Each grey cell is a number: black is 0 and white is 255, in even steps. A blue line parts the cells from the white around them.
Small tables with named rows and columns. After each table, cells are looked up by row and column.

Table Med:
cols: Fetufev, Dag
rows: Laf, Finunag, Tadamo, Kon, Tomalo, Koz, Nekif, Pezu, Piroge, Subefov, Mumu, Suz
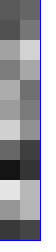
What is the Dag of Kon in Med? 166
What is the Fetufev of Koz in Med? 156
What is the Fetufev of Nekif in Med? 208
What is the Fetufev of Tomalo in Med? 172
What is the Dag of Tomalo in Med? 112
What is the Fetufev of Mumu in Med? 150
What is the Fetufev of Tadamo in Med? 162
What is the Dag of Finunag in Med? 118
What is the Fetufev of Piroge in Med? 20

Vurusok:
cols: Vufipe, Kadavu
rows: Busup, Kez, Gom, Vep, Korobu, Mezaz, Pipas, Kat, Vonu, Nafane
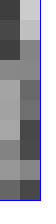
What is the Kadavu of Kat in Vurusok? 74
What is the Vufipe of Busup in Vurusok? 62
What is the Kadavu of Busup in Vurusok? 204
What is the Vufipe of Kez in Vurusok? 72
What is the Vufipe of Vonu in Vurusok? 151
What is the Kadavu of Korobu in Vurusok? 105
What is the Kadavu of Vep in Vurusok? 135
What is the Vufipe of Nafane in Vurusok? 102
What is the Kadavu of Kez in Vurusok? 191
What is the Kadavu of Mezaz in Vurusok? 111
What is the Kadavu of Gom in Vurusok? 132
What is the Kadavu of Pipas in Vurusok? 72
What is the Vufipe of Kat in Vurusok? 131
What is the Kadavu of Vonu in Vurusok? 133
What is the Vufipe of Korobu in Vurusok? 164

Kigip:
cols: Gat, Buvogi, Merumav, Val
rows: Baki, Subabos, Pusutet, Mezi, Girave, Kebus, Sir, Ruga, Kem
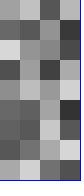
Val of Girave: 209
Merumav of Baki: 86
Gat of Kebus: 104
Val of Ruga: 214
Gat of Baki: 161
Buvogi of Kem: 209
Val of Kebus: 51
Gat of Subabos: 104
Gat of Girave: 142
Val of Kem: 81
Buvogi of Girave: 189
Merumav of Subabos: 147
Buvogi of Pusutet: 148
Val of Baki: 184
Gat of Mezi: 80

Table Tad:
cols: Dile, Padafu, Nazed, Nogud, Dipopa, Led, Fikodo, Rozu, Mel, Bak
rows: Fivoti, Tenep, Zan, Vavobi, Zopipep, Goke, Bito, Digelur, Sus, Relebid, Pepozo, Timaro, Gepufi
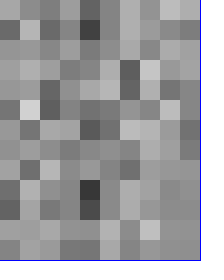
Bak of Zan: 161
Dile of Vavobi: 159
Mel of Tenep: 138
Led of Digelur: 143
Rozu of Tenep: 155
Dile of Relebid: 111
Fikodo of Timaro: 140
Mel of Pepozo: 140
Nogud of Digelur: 124
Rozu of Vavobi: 197
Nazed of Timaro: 168
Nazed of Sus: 182
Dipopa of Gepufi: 118
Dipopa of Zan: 123
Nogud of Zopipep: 144
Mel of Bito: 155

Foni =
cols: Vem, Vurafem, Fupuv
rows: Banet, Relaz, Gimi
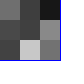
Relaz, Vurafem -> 64
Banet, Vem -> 111
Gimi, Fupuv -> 114
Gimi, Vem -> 66
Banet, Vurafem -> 62
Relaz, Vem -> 73
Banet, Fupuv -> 23
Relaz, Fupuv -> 137
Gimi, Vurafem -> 200

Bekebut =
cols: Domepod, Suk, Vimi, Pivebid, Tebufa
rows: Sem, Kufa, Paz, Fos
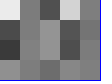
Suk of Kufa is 125
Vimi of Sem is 80
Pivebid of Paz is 78
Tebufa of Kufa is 116
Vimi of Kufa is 148
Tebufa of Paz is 124
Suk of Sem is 124
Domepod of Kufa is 75
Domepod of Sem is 235
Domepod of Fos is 144
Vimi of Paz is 147
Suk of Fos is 125
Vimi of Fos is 109
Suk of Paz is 129
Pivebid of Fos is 135
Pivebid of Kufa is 84
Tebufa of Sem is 126
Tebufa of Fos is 127
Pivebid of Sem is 211
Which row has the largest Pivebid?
Sem

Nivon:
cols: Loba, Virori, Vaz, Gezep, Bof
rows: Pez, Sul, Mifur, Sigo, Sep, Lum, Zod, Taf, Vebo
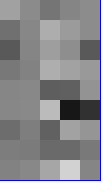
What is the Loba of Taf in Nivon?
125
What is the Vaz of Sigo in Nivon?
174
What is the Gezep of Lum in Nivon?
23
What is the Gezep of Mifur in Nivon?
142
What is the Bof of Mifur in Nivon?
89
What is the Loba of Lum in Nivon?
135
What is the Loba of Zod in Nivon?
109
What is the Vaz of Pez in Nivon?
117
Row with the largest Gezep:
Vebo

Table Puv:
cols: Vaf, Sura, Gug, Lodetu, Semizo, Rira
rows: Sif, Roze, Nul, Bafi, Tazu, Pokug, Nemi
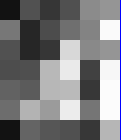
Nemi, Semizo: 55
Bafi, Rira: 247
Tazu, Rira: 252
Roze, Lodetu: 111
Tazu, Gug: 183
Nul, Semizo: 137
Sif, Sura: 81
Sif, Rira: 149
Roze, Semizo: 131
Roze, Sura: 38
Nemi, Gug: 86
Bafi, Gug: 184

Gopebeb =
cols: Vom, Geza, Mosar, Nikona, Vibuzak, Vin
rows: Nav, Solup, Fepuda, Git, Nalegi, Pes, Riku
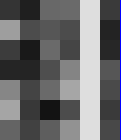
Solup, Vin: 35
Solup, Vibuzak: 222
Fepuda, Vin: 39
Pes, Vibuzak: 222
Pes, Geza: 56
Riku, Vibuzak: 222
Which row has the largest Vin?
Git

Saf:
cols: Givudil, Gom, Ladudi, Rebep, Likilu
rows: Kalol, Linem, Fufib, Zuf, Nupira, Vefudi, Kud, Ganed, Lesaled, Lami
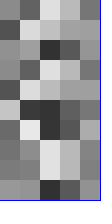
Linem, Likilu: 159
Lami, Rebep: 89
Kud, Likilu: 172
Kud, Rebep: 86
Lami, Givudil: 152
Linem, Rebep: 162
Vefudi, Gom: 58
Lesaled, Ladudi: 225
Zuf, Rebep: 185
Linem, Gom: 218
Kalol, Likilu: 118
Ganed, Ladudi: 225
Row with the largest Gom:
Kud

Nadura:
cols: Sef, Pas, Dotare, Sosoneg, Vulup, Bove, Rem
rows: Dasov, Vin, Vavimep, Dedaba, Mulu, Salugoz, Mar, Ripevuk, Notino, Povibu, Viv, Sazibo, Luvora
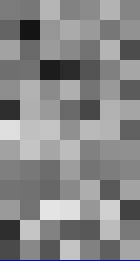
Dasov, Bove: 179
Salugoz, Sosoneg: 105
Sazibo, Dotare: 130
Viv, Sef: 154
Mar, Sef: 222
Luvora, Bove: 95
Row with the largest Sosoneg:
Viv

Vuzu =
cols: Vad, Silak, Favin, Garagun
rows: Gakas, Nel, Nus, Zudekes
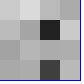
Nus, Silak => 182
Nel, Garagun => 202
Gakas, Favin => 186
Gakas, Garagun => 171
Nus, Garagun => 174
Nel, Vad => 187
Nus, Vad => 163
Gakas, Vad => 203
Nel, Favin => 33
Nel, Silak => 165
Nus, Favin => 172
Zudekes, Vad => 169
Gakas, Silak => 218
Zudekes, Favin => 63
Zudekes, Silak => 172
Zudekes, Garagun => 185

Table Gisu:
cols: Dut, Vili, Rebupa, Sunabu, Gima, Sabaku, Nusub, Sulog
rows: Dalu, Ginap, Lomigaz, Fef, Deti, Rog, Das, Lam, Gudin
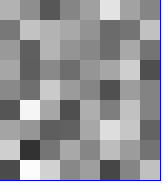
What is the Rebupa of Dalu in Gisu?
87
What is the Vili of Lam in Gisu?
50
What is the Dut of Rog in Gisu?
85
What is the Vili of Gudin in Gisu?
252
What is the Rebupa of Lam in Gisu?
117
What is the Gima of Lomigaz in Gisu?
135

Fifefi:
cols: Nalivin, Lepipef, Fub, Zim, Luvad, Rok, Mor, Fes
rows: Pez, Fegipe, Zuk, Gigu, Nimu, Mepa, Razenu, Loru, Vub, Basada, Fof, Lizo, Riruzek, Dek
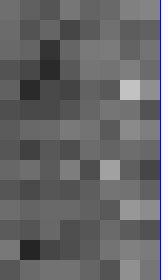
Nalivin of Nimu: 97
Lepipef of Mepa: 73
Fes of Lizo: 82
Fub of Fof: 105
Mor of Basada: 114
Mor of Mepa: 114
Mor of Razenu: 138
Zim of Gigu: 89
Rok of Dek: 84
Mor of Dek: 144
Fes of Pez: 132
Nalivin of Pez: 111
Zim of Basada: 82
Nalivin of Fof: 109
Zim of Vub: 125
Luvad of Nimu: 98
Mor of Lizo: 92
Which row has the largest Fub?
Dek

